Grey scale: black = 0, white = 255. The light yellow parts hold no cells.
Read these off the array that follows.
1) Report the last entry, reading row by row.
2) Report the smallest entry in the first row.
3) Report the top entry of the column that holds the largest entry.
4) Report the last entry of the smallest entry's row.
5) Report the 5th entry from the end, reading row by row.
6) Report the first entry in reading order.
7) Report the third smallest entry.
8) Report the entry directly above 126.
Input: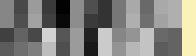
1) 99
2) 2
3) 58
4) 175
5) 148
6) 134
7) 24
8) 72

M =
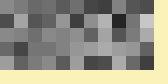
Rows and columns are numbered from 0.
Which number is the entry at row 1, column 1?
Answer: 164
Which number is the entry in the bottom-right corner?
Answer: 63
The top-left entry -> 137
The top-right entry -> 77
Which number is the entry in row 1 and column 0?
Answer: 77
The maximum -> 199
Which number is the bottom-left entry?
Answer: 157
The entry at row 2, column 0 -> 137
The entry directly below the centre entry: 150
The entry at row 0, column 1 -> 123
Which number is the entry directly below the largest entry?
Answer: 171
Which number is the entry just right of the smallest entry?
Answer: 117

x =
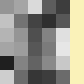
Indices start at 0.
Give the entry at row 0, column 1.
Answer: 165
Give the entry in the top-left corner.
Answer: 149
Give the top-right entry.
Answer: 61
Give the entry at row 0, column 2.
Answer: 218
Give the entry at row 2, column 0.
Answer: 180
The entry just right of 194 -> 115
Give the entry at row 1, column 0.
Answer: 194
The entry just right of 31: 131
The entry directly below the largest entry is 200

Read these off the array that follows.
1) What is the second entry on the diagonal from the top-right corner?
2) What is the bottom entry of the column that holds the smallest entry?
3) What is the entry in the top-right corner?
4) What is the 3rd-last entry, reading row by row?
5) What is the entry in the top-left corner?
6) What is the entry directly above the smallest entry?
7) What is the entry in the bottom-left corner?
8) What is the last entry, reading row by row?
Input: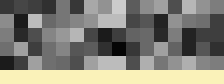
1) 111
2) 188
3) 125
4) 175
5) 55
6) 62
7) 27
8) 125

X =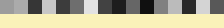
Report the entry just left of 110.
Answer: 60
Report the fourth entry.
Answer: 199
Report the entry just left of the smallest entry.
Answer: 102
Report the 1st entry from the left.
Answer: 156

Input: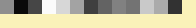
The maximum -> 251
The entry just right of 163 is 63

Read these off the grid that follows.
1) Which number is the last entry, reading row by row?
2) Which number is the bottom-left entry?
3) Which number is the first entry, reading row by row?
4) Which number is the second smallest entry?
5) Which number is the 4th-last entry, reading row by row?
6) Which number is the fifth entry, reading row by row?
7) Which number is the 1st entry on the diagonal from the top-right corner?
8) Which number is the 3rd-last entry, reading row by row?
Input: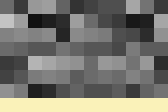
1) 115
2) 145
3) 107
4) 24
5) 92
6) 99
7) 58
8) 58

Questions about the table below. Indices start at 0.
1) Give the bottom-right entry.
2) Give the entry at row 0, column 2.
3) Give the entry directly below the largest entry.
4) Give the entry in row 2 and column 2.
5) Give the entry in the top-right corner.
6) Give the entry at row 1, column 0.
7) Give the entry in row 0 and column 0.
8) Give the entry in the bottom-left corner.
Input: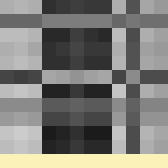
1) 160
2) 174
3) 196
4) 180
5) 153
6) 103
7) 174
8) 188

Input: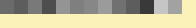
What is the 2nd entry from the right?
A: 197
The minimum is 57
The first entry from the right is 162
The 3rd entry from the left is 121

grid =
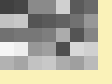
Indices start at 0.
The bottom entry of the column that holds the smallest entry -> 178
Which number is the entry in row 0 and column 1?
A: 70
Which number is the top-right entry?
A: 105
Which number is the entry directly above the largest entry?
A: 113
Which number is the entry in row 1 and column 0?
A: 194
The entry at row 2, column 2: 119
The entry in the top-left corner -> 64
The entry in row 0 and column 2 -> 138

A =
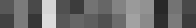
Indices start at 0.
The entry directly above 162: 154
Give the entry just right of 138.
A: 46
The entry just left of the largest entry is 54
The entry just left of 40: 146
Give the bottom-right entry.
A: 60
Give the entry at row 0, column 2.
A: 73
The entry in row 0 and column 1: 123
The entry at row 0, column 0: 88

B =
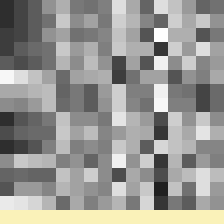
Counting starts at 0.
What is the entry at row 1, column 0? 46
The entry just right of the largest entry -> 175
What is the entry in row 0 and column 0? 46
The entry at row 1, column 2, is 92
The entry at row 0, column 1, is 68
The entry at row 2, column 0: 61
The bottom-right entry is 146
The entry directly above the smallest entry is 76
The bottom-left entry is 234
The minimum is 32
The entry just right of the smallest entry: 194
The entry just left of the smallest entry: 200
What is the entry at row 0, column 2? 92
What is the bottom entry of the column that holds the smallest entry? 54
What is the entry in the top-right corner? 113
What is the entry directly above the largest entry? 100
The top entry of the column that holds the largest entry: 222

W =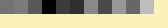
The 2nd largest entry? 151
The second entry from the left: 123
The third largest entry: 137

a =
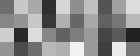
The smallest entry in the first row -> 48
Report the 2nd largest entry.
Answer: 234
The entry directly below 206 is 148
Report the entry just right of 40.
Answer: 221
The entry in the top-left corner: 110
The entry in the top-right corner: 221
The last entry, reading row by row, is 118
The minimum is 33
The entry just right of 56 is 176
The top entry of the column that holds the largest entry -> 142
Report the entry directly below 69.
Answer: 62
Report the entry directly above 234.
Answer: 91

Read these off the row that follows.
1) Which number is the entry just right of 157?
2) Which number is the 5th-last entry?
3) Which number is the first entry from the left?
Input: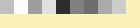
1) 224
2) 45
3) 191

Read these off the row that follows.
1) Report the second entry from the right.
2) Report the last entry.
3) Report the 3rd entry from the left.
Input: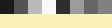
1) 102
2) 129
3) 185

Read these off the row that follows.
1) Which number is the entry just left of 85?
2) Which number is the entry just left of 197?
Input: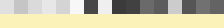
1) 204
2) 224
